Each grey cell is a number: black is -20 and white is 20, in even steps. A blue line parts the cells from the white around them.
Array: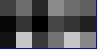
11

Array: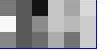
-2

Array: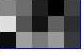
4

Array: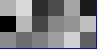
13

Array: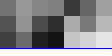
13

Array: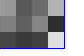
-10
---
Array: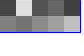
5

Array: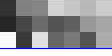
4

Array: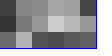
9

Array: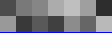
-4

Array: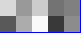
-11

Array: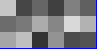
14

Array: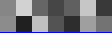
5

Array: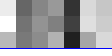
15

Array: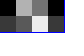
17
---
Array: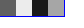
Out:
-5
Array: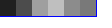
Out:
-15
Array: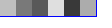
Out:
10
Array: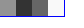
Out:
3
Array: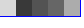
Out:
14
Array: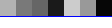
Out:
8
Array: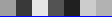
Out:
5
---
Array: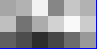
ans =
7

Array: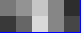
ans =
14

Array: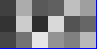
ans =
-13

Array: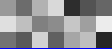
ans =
0

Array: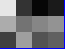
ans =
1

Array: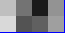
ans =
-5

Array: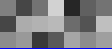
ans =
8
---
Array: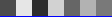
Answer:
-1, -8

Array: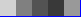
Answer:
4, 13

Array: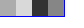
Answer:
1, 7

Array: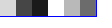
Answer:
-3, 14

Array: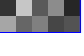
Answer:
-14, 6

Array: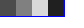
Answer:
-15, -8

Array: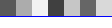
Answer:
14, -6

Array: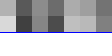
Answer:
-2, 14
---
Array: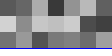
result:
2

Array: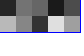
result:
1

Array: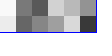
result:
-4

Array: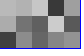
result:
-2

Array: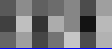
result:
10

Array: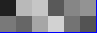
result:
-4

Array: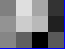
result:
12
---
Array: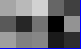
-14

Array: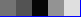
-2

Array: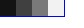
-1

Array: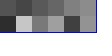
-9

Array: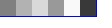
4

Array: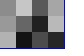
-14

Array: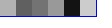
-2

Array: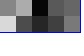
-10
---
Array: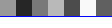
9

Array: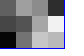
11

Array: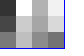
18

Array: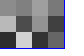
9

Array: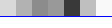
14

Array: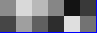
14
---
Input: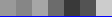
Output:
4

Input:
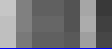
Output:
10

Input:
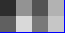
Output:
-5

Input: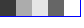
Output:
-11

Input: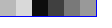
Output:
9

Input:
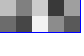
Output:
-3

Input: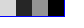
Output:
14
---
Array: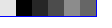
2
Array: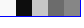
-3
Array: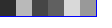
14
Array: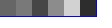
13
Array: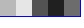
-15
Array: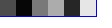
-14
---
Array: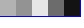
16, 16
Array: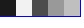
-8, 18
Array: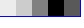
0, 17
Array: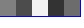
18, 18
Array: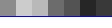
-3, 12
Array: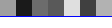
-6, 15
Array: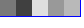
15, 15
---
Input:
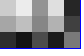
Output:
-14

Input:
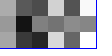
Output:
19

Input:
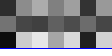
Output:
4

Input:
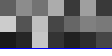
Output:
-11

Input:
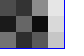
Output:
16

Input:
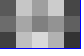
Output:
-9
